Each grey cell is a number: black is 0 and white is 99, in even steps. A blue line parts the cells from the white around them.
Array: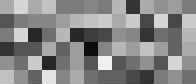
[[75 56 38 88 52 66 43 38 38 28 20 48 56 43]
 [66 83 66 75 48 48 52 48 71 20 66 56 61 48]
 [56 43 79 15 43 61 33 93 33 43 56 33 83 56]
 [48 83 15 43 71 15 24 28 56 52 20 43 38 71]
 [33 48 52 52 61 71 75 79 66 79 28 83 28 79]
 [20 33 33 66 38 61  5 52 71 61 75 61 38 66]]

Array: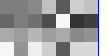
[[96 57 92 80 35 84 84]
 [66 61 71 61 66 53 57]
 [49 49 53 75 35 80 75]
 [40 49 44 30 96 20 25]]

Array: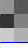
[[78 68]
 [58 34]
 [20 50]]

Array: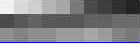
[[93 84 80 70 65 47 29 24 19 14]
 [55 51 55 55 60 60 65 60 51 47]
 [29 34 38 34 34 34 38 38 42 42]]

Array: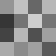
[[66 54 62 35]
 [58 75 40 71]
 [26 71 31 62]
 [21 45 80 45]]

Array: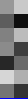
[[83 68]
 [59 78]
 [54 24]
 [50 73]
 [45 20]
 [36  6]
 [15 41]]
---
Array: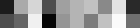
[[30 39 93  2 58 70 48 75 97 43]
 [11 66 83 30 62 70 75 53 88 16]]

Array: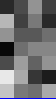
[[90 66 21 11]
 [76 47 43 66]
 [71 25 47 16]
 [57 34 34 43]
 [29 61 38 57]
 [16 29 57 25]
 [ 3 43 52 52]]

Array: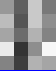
[[91 20 55 96]
 [73 33 78 55]
 [64 42 69 51]
 [59 37 78 47]
 [51 24 69 64]]

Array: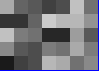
[[75 48 44 15 15 61 34]
 [66 39 34 25 30 75 44]
 [53 34 30 48 44 66 48]
 [20 20 39 79 71 71 57]
 [10 25 30 71 66 44 53]]

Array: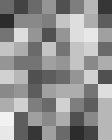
[[94 36 62 53 67 31 53 71]
 [90 36 21 62 41 17 26 71]
 [81 71 31 36 41 58 81 31]
 [76 67 41 76 45 76 81 41]
 [67 81 49 41 81 49 36 71]
 [58 45 45 62 58 76 53 67]
 [53 58 36 62 67 67 45 86]
 [45 86 58 31 58 86 90 62]
 [41 26 41 58 31 49 71 21]
 [17 53 53 49 76 86 67 36]]

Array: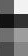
[[43 61]
 [38 94]
 [29 52]
 [ 7 19]]

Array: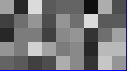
[[63 15 85 35 39 39  6 67 30]
 [58 48 81 63 48 53 15 72 72]
 [39 35 25 30 67 53 20 77 58]
 [25 43 58 30 58 43 85 35 35]
 [15 48 48 25 53 58 20 43 63]]

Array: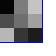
[[71 21 11]
 [30 43 62]
 [ 2 48 76]]
